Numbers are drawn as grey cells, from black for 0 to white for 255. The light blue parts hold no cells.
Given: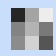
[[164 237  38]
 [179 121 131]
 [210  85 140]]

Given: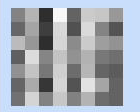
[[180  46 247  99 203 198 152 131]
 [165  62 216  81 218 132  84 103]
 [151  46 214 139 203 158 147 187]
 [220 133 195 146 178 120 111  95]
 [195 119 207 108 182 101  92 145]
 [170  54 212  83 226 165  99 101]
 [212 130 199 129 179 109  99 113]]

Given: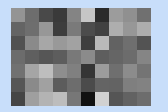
[[109  73  58 132 198  43 156 144 112 148]
 [110 151  61 122  76  65 174 151 173 100]
 [138 167 153 162  62 185  98 111  83  81]
 [ 95  86  93 121 139  94 101 108 133 108]
 [165 190 142 128  53 156 111 140 116 113]
 [138 161  92 109  75 100  99 127 130  86]
 [159 179 189 119  17 209  85  98 109  69]]

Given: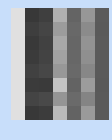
[[ 56  63 176 100 151  91 224]
 [ 62  69 156 104 139  90 224]
 [ 57  65 168 102 147  91 224]
 [ 59  67 162 103 143  90 224]
 [ 65  71 152 105 135  90 224]
 [ 59  58 196  99 156  89 224]
 [ 68  73 149 106 132  90 224]
 [ 56  60 186  99 154  90 224]]

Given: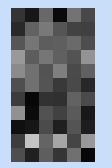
[[ 23 104  10 115  72  52]
 [ 98 121  85  66  64  41]
 [118  93  95 106  77  86]
 [ 93 118  96  83 147 153]
 [112  83 127  74  96 139]
 [112  84  57  73  39  79]
 [  7  50  48  98  74  60]
 [ 11  82  65  90  24 145]
 [ 22  75  31  84  30  16]
 [195 100 166  69 152  61]
 [ 32  94  53 112   7  78]]

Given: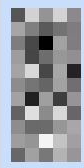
[[210 148 211 138  86]
 [127  90 115 125 165]
 [ 72   1 162 126 125]
 [ 70 109 151 144 157]
 [216  71 167  35 164]
 [117 101 162 111 140]
 [ 33 159  62 149 162]
 [223 139 216 102  98]
 [106 107 151 167 141]
 [149 244 195 160 157]
 [161 120 179 150 103]]

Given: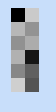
[[202   0]
 [147 183]
 [172 145]
 [ 22 177]
 [ 96 135]
 [ 84 207]]
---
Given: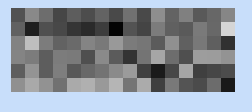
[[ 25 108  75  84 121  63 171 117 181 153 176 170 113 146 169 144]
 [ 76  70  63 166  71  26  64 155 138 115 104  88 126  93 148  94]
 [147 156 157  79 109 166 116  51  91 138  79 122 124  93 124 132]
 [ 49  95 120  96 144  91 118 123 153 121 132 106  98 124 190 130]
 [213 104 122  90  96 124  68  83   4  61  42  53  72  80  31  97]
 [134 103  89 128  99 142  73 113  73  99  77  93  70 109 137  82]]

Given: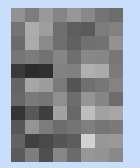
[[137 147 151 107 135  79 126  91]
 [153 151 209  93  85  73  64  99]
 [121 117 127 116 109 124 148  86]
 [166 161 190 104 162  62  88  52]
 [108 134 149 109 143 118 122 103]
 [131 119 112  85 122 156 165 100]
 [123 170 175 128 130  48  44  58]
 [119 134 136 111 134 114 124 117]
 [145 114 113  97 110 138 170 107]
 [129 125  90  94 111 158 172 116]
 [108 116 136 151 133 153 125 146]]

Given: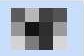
[[214  49 124 211]
 [155  46  20 149]
 [ 84  65 183  92]]

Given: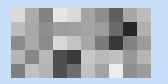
[[155 142 237 163 192 110  79 179 193 125]
 [182 152 193 184 199  59  78 183 134 181]
 [155 131  56 123 167 194 215 139 169 139]
 [176  39 107 156 164 159 157 143 167 188]
 [188 167  94 142 165 217 230 130 172 219]]

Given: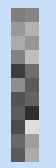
[[170  90]
 [158 104]
 [221  75]
 [ 47  92]
 [ 99  83]
 [ 91 142]
 [110  61]
 [191 131]
 [150 170]
 [178 152]
 [134 126]]

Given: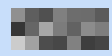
[[ 69  62 129  71  77 162 204]
 [126 140  98 124 167 102  54]
 [ 91 108 109 128  80  94 144]]

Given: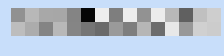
[[204 208 152 232 108 182 126 154 106 117 133 184 132 172 189]
 [206 192  96 184 236 146 237 126 237   6 132 167 168 184 145]]
